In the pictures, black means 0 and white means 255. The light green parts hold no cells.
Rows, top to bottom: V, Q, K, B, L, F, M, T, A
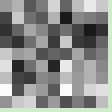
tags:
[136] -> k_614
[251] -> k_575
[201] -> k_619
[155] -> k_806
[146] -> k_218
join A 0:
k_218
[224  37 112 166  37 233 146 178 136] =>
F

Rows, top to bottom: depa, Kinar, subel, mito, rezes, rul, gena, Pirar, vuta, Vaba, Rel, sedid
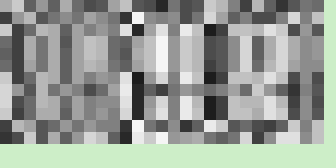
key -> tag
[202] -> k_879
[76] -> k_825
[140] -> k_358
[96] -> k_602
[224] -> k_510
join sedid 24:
k_510
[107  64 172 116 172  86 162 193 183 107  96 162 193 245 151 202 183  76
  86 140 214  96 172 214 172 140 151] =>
mito
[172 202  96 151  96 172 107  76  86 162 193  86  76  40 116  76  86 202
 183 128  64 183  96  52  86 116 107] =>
depa

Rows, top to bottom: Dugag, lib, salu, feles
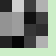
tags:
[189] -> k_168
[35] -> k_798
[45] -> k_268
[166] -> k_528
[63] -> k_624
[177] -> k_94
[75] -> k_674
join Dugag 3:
k_94
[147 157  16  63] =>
lib

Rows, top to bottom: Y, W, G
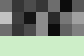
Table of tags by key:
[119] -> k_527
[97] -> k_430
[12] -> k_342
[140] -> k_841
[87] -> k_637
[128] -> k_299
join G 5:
k_430
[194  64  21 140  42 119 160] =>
W
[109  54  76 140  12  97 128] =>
G

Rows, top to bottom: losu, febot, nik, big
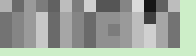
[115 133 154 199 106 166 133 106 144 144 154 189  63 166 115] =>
febot
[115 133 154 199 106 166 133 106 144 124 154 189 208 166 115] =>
nik
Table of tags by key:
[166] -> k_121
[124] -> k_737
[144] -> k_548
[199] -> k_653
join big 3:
k_653
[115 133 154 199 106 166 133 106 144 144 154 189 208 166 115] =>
big

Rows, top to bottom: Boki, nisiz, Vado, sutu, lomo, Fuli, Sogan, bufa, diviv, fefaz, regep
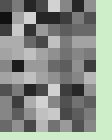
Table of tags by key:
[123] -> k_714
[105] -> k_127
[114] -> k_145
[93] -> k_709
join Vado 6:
k_127
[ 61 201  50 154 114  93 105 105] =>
Vado
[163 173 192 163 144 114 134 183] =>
Sogan
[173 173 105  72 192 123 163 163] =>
sutu
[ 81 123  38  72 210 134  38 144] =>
Boki

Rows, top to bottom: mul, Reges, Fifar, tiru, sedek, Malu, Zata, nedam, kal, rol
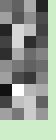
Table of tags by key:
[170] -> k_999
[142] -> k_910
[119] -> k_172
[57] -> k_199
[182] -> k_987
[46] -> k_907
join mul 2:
k_999
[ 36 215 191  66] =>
Fifar

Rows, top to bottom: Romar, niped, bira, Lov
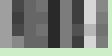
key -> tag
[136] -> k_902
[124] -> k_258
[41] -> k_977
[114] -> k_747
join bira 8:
k_747
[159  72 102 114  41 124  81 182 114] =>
bira
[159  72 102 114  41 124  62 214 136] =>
Romar

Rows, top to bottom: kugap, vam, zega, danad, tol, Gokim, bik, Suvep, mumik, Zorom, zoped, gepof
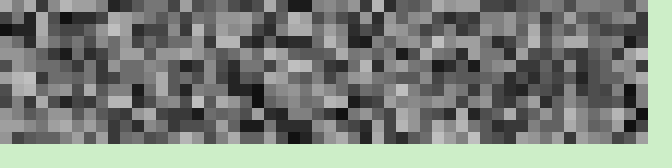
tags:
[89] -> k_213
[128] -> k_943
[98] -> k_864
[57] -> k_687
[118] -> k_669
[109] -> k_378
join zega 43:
k_864
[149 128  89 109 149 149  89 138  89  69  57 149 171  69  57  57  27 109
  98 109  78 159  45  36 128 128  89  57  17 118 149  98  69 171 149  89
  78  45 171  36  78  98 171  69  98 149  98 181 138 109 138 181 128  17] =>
Zorom
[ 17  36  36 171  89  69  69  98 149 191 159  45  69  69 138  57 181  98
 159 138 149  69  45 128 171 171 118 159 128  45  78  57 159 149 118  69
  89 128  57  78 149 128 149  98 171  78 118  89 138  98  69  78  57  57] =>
zega
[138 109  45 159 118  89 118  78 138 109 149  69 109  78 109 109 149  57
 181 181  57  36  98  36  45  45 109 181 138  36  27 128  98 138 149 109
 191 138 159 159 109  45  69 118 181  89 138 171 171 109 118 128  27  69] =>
danad

